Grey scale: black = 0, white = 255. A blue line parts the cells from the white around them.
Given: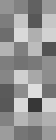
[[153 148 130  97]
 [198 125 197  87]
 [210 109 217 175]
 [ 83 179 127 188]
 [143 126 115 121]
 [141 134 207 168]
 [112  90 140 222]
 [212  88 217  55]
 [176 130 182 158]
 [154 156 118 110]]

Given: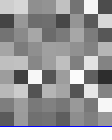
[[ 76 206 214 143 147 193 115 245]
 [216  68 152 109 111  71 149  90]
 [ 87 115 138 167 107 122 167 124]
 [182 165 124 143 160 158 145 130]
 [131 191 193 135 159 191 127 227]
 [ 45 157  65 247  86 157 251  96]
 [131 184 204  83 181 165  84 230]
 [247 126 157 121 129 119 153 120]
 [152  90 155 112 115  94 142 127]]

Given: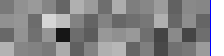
[[134 121 145 154 133 101 176 155 110 173 126 135 156  97 137]
 [101 145 150 108 214 191 130 100 131 103 111 119 176 103 142]
 [110 104 147 112 150  22 109  92 152 144 153 111  68 138  69]
 [155 179 134 130 122 171  96 131 176 183 101 127  73 113 120]]

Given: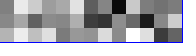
[[124 128 234 204 157 169 226  94 133  10 201 125 114]
 [205 136 167  97 139 135 175  61  51 142 105  27 136]
 [100 180 237 191 223 123 152 147 219 139 255 223  60]]

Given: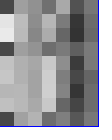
[[118  72 159 145 112 169  82]
 [108 228 188 141 182 123  54]
 [104 234 186 135 172 102  51]
 [122  72 159 147 110 122  95]
 [121 194 176 167 200 142  59]
 [101 198 177 163 206 126  72]
 [108 182 183 163 207 132  53]
 [108 192 184 169 200 102  69]
 [120  71 161 179 109 127  87]]

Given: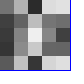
[[225 115 178  43 220]
 [110  64  99 189 117]
 [ 64  58 132 239 134]
 [101  53 139 201 102]
 [223  90 193  54 213]]

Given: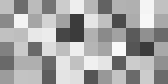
[[193 192 108 187 116 204 238 182  98 178 176 244]
 [169 137 243 165 211 161  59 229 192  74 172 247]
 [106 193 190 232 236  70  59 177 138 162  90 144]
 [169 129 202 105 221 190 238 181 164 249  85  59]
 [144 105 175 175 106 230 193 240 229  93 204 196]
 [107 156 195 194  93 228 223  85 152 195 106 204]]
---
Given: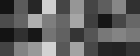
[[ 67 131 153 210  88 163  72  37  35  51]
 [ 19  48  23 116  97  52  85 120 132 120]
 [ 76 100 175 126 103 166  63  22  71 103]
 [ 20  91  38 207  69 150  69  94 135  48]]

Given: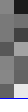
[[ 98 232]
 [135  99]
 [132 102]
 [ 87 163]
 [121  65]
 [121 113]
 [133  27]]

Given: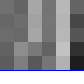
[[ 92 126  88 118 177  29]
 [ 98 141 121  99 194  48]
 [108 105 166 116 183  85]
 [103 109 162 117 181  71]
 [112 100 167 116 184 100]]

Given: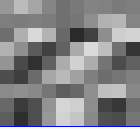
[[ 94  46  78 152 210 197 137  80  75 118]
 [104  59  78 147 213 207 141  66  55 109]
 [138 143 137 117  93 103 143 191 194 136]
 [ 77  62 107 167 185 161 127 109 117 128]
 [148  74  48  97 172 209 173 116  76  96]
 [178 143  91  65  98 170 218 190 112  53]
 [110 175 217 179 104  42  65 142 206 211]
 [126 124 127 124 112 118 143 177 182 132]
 [151 187 165 133 112 121 131 129 122 126]]

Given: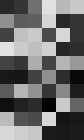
[[216 206 199  27  24  27]
 [187  82  75 215  21  24]
 [ 15  33  43   3 203 100]
 [ 91 182 147  54 137  29]
 [ 24  22  66 143  45   8]
 [ 67  54 173  68 181 152]
 [225 203 191 209  38  46]
 [ 66 192 201  75 215  51]
 [143  92  95 213  40  52]
 [ 40  52 113 225 184 200]]

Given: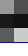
[[ 91 202]
 [ 25  18]
 [153  78]]

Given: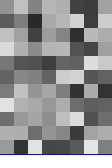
[[154  52 226  70  71  90 228 127]
 [176 174 109 148 134  59 163 173]
 [110 152 165 142 190 219  81 110]
 [226 177 169 152 173 109  95  98]
 [123 193 149 166 126  50 171  51]
 [ 99 135 129  99 204 210  86  98]
 [119  85  81  62 100  97 221 201]
 [217 176 139 180 183  82  69 160]
 [192 161  65 157 132  47 185 172]
 [ 92 125  41 169 182 211  62 205]
 [147 192 131 182 176  66  61 161]]

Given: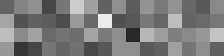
[[152  54  70 118 101 113  72  87 144 143  89  96 161 117 142  97]
 [189 138 162 106 116 109 163 122 142  40 183 157 127 138 151 196]
 [165  83  97  92  76 153 105 235  81  88 120 102 190 100 106 120]
 [100 132 144  70 119 204 160  97 143  92 148 122 147 103  89 137]]
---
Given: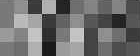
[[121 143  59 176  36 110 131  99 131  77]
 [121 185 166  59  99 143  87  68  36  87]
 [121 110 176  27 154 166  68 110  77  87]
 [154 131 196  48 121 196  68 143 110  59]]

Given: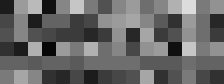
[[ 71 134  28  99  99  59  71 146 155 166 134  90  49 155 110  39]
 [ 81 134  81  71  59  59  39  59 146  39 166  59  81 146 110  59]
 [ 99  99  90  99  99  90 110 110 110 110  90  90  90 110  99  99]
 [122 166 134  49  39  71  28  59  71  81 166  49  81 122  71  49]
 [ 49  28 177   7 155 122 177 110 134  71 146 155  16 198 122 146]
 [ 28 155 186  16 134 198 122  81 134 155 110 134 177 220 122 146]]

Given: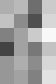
[[194 140  79 215]
 [174 185 110 203]
 [ 67 162 120 194]
 [151 162 129 226]
 [151 174 140 215]
 [129 162 203 248]]

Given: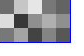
[[120 164  67 132  87]
 [221  55 143 175 143]
 [109 198 230 120  99]]

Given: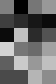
[[ 63  43  23  11]
 [ 11 192  43  83]
 [211 118 107 161]
 [128   1 118 152]
 [ 95 202 152 192]
 [ 74  74 181 140]]

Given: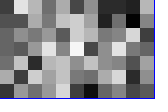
[[111 194  43 183 194 143 194 143 133  81 162]
 [ 53 153 111 153 215  62  14 101 133  71  90]
 [101 143 121 153  90 206 183 121 133 215  62]
 [101  90 153 227 133 246  71 143 227 121 101]
 [ 81  81 172 121 194 206 162  33 111   3 133]
 [ 62 227 183 111 172  71 143  43  43  33 183]
 [172  62 206 162 194 121 111 172 215  43 143]]
